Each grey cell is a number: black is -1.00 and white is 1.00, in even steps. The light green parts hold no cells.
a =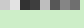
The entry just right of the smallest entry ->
-0.51
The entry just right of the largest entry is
-0.61

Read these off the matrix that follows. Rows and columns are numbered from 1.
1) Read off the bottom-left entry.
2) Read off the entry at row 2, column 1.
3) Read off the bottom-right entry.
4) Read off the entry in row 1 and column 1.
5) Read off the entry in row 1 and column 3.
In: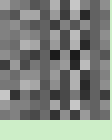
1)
-0.07
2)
-0.15
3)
-0.15
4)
0.30
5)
-0.07

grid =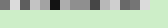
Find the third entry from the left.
-0.26
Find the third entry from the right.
-0.18
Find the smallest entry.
-0.85
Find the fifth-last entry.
0.44

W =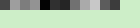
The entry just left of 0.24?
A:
-0.45
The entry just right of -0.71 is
-0.11
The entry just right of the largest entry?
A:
-0.28

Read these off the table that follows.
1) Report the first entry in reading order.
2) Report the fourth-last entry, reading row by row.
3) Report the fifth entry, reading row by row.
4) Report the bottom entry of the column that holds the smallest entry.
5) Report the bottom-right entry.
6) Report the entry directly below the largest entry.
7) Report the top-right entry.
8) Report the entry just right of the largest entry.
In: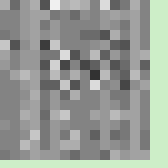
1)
0.36
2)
0.36
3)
-0.35
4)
0.03
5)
0.27
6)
-0.06
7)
0.03
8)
0.36

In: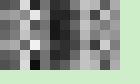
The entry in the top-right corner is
0.34
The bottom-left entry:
-0.37
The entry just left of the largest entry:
-0.19
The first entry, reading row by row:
-0.37
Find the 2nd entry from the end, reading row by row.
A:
-0.37
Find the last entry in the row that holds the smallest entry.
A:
0.34
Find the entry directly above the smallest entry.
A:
-0.54
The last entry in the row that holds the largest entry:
-0.02
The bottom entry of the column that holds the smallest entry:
-0.89
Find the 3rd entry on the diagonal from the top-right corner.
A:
0.16
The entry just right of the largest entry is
0.08
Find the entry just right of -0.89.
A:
-0.10
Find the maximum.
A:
0.89
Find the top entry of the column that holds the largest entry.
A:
-0.71
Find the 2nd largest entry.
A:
0.80
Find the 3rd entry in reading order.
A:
0.71
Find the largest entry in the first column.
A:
0.25
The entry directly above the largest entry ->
0.08
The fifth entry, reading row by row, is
-0.10

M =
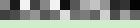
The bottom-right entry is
-0.23
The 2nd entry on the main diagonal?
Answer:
-0.40
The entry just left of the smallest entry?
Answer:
-0.60
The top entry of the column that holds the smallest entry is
-0.98
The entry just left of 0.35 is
-0.32
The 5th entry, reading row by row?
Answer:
0.06
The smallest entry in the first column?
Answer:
-0.50
